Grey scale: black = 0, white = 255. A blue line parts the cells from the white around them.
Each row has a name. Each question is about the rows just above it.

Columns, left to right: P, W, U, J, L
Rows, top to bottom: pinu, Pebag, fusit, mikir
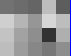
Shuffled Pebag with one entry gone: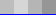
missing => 207
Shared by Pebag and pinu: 189
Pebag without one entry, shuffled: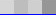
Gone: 181

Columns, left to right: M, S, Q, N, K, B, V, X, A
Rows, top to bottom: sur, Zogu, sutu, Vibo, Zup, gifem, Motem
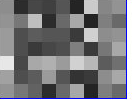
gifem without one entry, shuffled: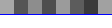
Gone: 51
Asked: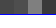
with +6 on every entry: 77,84,133,64
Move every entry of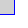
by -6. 203
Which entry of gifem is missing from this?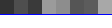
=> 161

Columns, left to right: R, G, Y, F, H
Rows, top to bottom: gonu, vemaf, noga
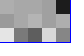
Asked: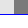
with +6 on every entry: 235,128
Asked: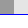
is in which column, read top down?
R
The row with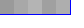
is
vemaf
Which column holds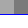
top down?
G
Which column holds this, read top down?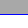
G

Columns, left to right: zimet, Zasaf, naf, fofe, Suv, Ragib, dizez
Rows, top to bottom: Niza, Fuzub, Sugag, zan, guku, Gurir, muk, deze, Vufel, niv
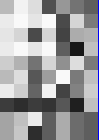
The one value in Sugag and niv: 172
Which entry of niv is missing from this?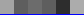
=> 199

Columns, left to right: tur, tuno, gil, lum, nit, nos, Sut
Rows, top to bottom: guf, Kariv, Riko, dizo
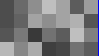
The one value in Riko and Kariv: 85
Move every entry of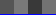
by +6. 91,127,63,120
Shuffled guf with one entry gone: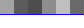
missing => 156

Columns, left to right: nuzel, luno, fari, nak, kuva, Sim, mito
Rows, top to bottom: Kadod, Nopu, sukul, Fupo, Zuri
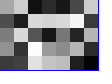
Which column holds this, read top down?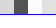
fari
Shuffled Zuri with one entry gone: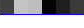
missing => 225
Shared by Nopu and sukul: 217
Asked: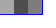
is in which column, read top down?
nuzel
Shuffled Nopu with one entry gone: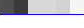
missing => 30
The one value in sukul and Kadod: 23

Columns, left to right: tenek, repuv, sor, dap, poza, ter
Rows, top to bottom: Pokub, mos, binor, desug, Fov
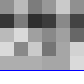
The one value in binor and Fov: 218
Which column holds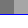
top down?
dap
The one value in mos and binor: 137
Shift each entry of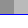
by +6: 150,192
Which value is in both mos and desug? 137
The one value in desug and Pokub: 202

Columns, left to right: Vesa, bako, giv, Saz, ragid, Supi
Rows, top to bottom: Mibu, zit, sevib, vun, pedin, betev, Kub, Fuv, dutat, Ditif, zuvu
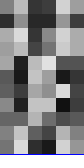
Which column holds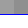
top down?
Saz
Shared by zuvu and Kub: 218
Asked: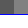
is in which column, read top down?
Supi

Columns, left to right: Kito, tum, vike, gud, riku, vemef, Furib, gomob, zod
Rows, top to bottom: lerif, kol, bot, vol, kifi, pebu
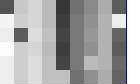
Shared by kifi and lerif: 186
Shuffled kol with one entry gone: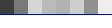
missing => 244
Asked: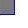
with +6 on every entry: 126
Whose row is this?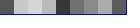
lerif
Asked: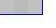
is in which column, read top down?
gud
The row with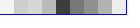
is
kol

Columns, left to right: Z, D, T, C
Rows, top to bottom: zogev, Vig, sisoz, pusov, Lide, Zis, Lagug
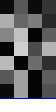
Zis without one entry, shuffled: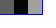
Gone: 88
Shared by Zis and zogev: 88
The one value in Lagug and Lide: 5
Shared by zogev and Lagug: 11
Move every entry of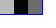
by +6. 192,11,115
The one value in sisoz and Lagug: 5
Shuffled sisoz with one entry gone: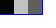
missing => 133

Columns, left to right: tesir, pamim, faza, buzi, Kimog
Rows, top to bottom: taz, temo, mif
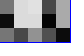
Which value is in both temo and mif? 12
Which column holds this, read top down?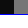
tesir
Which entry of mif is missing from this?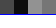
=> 80
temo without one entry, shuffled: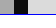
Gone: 5
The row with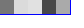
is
taz
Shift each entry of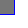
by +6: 124
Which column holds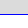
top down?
pamim

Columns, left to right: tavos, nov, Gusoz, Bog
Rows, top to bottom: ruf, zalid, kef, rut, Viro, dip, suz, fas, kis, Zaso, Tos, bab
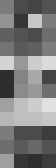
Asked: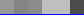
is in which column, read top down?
nov
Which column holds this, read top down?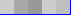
Gusoz
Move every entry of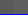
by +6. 96,102
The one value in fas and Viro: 205
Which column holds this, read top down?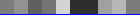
tavos

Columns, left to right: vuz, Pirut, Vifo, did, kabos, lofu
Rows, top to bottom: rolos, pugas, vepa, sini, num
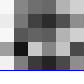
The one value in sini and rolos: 134
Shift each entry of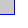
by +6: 207
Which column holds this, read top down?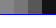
Pirut
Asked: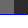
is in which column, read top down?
did

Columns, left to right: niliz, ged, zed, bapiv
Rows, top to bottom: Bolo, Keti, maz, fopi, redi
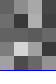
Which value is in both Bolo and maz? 98
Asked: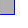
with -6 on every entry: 170
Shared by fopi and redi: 161
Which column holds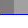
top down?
niliz
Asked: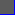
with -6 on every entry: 85
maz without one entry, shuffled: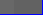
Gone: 91
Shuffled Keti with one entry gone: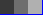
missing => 64

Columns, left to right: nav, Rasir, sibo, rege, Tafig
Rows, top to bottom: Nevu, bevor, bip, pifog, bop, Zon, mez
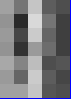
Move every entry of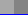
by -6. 162,126
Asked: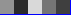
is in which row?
bevor

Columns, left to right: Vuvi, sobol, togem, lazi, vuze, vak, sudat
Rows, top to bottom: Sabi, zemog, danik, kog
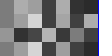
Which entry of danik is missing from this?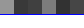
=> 181
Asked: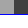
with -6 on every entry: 159,58
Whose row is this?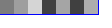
zemog
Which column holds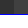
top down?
vak
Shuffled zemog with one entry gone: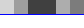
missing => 165
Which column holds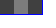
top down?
vak
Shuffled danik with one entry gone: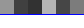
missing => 57

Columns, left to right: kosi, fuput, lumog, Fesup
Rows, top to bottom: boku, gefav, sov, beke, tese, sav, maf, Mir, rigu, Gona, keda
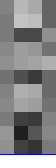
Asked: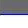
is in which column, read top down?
Fesup
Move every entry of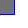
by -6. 108

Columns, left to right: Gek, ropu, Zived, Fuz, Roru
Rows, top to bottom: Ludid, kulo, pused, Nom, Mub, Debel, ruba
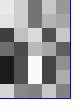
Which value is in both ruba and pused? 199
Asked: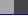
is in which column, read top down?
Fuz

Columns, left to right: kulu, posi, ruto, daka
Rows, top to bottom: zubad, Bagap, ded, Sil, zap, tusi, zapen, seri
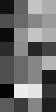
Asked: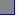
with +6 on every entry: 140
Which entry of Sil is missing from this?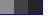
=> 44

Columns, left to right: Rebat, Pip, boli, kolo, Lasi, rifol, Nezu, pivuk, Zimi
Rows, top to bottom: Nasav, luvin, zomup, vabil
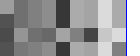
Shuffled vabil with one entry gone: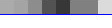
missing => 120
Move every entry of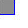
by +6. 147

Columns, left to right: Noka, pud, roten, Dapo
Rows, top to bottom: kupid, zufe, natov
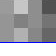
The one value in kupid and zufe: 142
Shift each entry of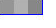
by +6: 155,183,141
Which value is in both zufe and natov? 149
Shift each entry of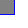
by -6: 123

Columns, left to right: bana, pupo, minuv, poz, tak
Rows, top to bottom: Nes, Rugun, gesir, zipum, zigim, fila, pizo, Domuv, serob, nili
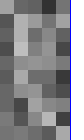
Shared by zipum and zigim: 148
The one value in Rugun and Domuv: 162
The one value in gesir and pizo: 97
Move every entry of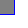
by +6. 134
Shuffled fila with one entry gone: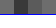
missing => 169
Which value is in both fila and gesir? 109

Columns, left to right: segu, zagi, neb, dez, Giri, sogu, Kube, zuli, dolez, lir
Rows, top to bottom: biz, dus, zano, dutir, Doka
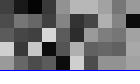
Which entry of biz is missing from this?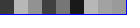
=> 4
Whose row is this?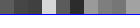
zano
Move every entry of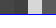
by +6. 76,70,221,97
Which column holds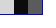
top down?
dez
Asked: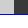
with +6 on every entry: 213,63
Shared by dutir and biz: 57

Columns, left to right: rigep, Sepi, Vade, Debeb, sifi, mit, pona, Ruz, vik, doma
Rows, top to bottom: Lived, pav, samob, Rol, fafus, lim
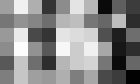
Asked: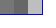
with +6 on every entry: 124,109,196
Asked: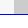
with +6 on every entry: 253,210

